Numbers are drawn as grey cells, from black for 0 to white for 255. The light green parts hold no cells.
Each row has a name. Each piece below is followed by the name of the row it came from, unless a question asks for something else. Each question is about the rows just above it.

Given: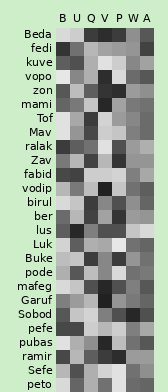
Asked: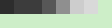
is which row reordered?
Beda
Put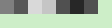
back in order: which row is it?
mafeg
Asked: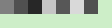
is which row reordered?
mafeg
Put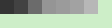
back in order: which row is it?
ber
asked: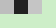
vodip

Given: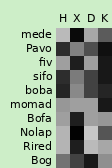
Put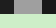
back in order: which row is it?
fiv
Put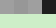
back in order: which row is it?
Bofa
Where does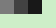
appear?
sifo

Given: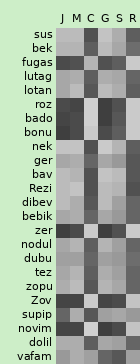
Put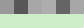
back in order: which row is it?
ger
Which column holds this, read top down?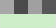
S
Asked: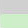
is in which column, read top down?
C
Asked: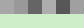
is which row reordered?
supip
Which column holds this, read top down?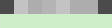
M

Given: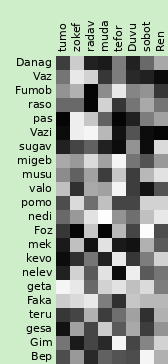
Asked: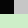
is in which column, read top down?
radav
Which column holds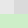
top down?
zokef
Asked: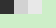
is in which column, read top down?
zokef
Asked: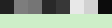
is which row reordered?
Vaz

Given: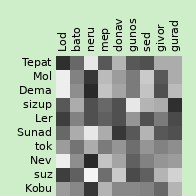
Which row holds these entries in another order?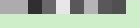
Tepat
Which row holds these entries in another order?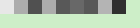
Tepat
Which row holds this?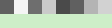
suz
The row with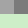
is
Dema
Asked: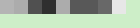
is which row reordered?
Tepat

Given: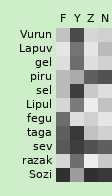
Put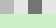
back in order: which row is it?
Lapuv
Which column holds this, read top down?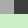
Y
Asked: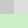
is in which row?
sel
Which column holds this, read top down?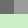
Y
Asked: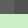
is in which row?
piru

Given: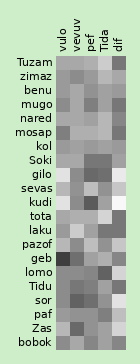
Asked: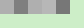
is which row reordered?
mosap
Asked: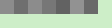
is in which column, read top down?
vevuv
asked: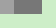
laku
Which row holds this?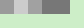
laku
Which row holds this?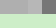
mosap
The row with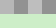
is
sevas

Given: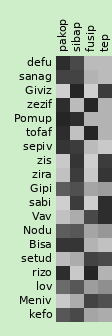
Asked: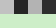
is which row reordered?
tofaf
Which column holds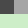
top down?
fusip
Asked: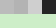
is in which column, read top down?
fusip
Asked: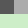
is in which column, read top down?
sibap
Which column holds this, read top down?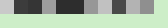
tep
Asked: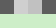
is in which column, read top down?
pakop
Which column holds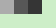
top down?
sibap

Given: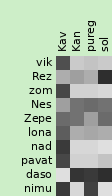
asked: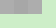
lona
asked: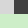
nimu
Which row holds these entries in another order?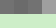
Nes
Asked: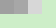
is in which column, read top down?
pureg

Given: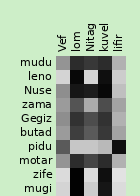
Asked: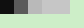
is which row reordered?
pidu
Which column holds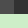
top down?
kuvel

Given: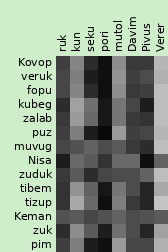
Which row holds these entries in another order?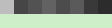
muvug
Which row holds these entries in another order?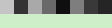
tizup
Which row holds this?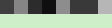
Kovop
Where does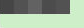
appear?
Keman
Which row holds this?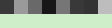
zalab

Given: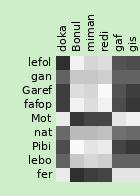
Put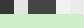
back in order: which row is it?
Mot
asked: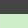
Mot

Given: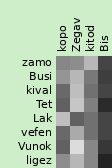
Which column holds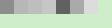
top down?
Zegav
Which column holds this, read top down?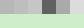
Zegav
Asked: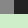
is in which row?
ligez
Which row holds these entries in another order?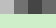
kival
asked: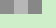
ligez
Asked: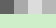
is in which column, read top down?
Zegav

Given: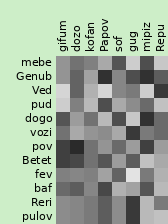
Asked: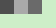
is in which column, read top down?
sof
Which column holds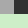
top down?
Papov

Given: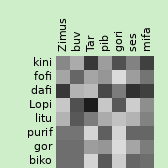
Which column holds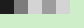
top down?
Tar
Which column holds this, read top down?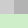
ses
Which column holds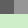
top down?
pib
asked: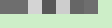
biko
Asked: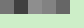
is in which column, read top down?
mifa

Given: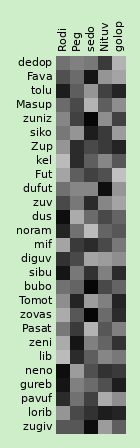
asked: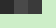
Zup
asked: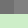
dedop
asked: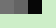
bubo
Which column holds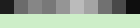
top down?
Rodi
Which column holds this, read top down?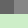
Nituv

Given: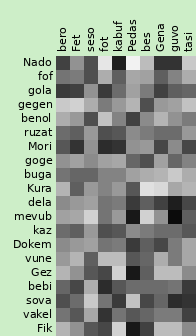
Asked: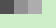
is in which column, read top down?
seso
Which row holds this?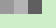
vune
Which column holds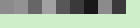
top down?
Pedas
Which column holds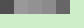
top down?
seso
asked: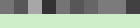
vakel

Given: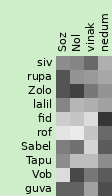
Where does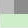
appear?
Tapu
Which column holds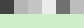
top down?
Nol
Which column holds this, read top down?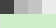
Nol

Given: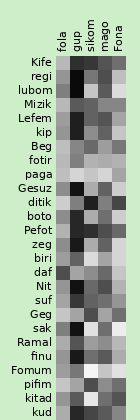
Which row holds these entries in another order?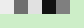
sak
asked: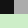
Gesuz
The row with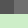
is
Kife
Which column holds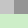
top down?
fola
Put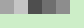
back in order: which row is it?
pifim

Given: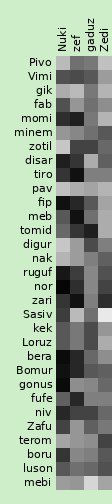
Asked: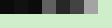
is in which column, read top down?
Nuki
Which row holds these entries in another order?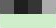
disar
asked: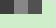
ruguf
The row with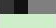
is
tiro
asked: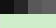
Bomur

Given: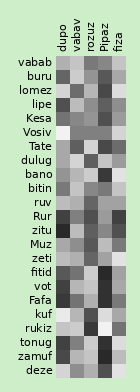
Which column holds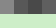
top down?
Pipaz
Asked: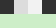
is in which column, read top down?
Pipaz
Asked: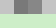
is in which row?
vabab
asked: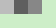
zitu
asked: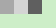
dulug

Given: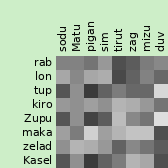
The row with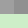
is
kiro
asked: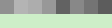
zelad
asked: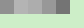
kiro
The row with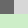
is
tup

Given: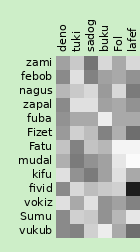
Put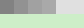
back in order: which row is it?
vokiz
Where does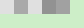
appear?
vokiz
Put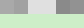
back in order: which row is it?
zapal
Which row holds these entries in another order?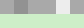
fuba

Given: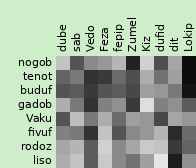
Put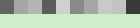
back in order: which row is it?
rodoz
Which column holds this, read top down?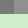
dit
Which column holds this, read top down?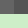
dube
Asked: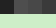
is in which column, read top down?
Zumel
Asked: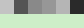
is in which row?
fivuf
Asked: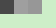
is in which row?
buduf
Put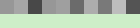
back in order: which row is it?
Vaku

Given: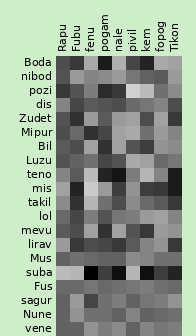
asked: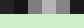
teno
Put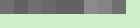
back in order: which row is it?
Mus
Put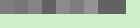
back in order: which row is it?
vene
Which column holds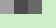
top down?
fenu
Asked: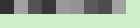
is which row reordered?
mevu
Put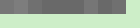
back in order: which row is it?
Fus

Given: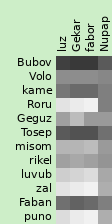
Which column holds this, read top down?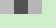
Gekar
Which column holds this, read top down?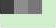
luz
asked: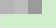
misom
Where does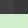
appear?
Bubov

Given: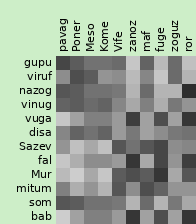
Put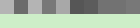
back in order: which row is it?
som
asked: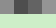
mitum
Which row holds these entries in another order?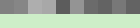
vinug
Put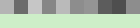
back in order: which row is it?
viruf

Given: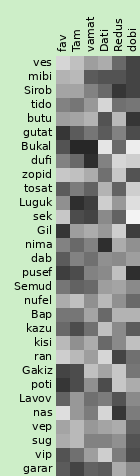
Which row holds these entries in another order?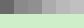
kisi
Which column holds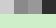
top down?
Dati
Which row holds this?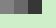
Sirob
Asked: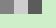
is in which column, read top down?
Dati
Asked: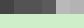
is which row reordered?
mibi
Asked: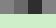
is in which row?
dufi

